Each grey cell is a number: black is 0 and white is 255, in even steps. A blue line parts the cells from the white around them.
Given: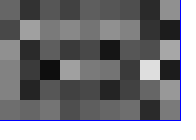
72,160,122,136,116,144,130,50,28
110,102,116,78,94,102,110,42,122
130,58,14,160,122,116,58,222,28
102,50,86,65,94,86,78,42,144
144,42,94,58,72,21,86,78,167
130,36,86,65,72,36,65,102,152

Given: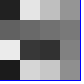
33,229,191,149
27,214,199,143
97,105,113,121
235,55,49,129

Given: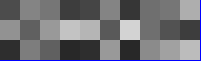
76,132,118,61,69,132,54,111,118,174
46,125,96,40,46,153,40,139,161,188
146,96,153,195,181,89,211,111,82,61

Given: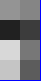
148,133
216,119
197,92
33,60

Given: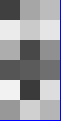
152,208,181
235,202,229
64,166,188
85,91,111
173,72,144
242,58,221

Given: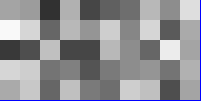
249,214,102,184,149,206,134,214,90,170
214,206,116,128,84,122,141,149,116,177
170,200,102,192,122,110,206,192,78,164
164,156,49,177,70,96,110,184,141,222
57,78,192,70,70,184,141,102,236,164

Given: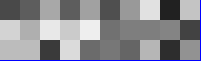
188,188,58,219,107,119,101,182,45,146
211,175,232,203,238,113,126,126,132,66
73,93,168,93,161,79,153,225,33,196

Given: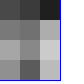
166,136,203
121,113,173
144,91,187
73,59,31
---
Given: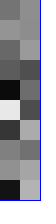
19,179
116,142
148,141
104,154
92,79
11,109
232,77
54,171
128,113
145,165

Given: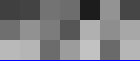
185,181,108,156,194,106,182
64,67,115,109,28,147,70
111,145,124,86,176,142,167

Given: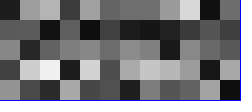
148,73,42,168,71,80,30,124,85,99,163,14
29,157,180,60,161,100,110,110,155,216,16,109
90,91,18,94,14,65,28,22,33,58,85,64
135,39,98,126,135,108,140,128,25,136,105,88
65,205,240,29,211,78,170,197,183,156,23,168

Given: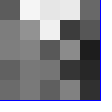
107,121,95,129,48
92,245,230,234,104
125,146,240,60,86
126,131,88,139,29
97,120,117,53,39

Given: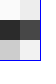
205,242
250,237
43,71

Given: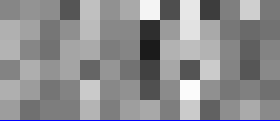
157,112,125,125,180,126,158,168,126,203,97,142,170,138
134,147,141,85,192,145,169,244,78,231,61,127,207,120
176,162,118,143,187,136,136,46,155,226,169,119,106,114
179,134,114,165,170,125,133,27,178,190,179,134,95,131
131,174,147,164,101,149,114,65,167,84,203,132,86,137
175,156,117,131,202,136,145,80,139,251,144,119,128,112

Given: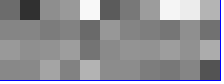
136,137,164,130,179,140,140,125,120,133,83
108,48,142,153,248,91,120,156,245,236,180
133,133,124,130,106,151,132,126,118,143,113
153,143,146,157,116,138,147,146,157,145,172
